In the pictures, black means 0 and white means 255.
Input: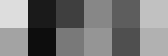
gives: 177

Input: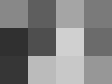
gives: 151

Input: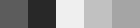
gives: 165

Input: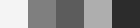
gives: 44

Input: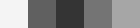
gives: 166

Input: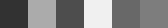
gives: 125

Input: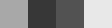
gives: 232
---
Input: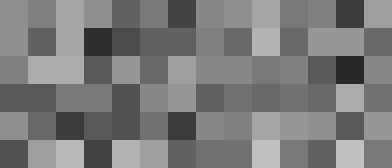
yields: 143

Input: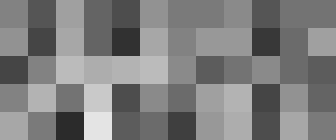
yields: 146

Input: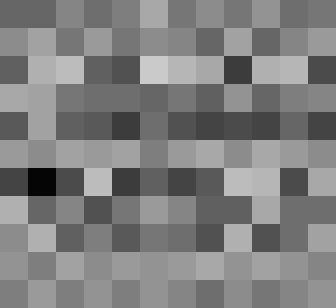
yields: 140

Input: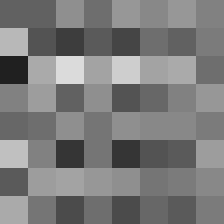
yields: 184

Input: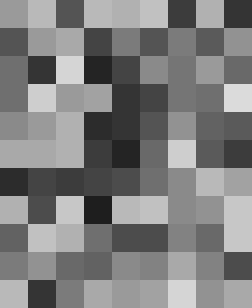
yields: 84
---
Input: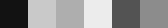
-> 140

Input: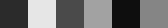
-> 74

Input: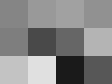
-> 87

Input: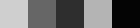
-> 102

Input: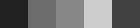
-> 108

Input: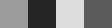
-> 156

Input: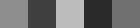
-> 113

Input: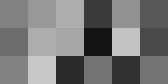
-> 50
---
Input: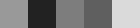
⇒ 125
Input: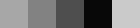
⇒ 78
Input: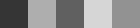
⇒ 96
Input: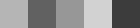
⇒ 151
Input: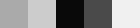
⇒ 9
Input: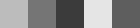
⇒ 59
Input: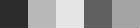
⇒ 229
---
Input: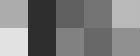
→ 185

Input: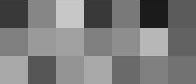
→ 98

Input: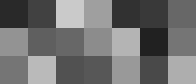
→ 117

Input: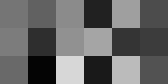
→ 60

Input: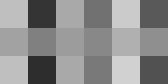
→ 143

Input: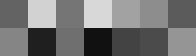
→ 91
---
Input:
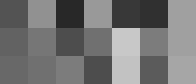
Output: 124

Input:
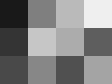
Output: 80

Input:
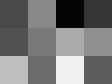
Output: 240

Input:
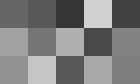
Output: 88

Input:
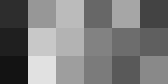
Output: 158

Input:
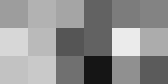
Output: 112
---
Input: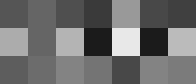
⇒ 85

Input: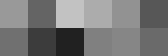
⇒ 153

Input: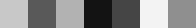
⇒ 200

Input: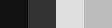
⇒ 16

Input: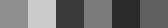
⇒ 143

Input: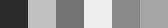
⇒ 43

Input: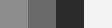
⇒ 140

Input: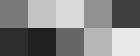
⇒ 121

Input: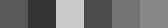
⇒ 88

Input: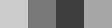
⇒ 203
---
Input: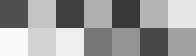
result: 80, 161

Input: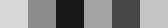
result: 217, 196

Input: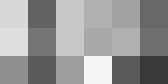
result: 216, 57

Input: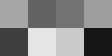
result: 166, 22

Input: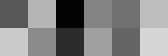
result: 87, 214

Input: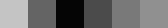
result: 196, 144
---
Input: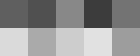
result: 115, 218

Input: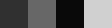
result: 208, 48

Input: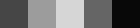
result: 8, 70

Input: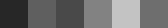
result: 110, 39

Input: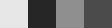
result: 75, 231

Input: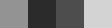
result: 211, 147
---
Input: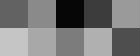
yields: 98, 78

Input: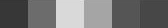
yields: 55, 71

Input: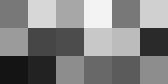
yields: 120, 141

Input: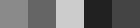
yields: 138, 68

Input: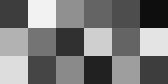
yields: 61, 61

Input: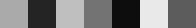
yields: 170, 92
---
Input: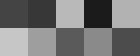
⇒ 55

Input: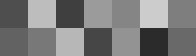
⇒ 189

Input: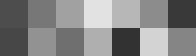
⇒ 119

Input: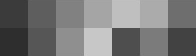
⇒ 94

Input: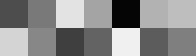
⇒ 121

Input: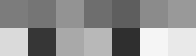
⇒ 117

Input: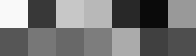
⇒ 56

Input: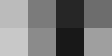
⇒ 123

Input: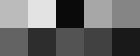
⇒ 227

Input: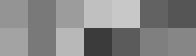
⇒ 121
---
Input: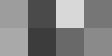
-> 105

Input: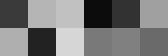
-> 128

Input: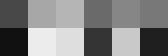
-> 201

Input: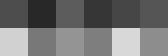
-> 216

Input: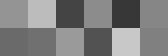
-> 200

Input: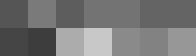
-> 130
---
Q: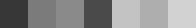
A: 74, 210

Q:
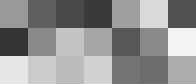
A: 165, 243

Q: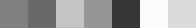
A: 150, 251

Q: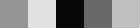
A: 8, 226

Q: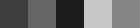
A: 28, 199

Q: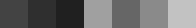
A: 160, 194

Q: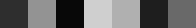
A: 207, 207

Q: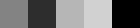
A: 182, 209

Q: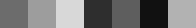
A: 46, 216

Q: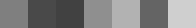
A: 143, 207
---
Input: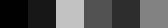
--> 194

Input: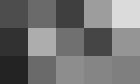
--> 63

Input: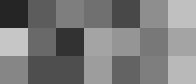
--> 126

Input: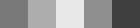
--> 232

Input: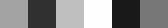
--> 191

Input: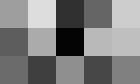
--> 48

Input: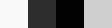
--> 2

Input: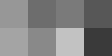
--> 122
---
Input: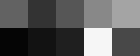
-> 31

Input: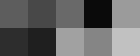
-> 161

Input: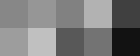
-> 88

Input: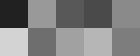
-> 161

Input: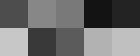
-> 91

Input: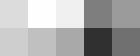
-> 169
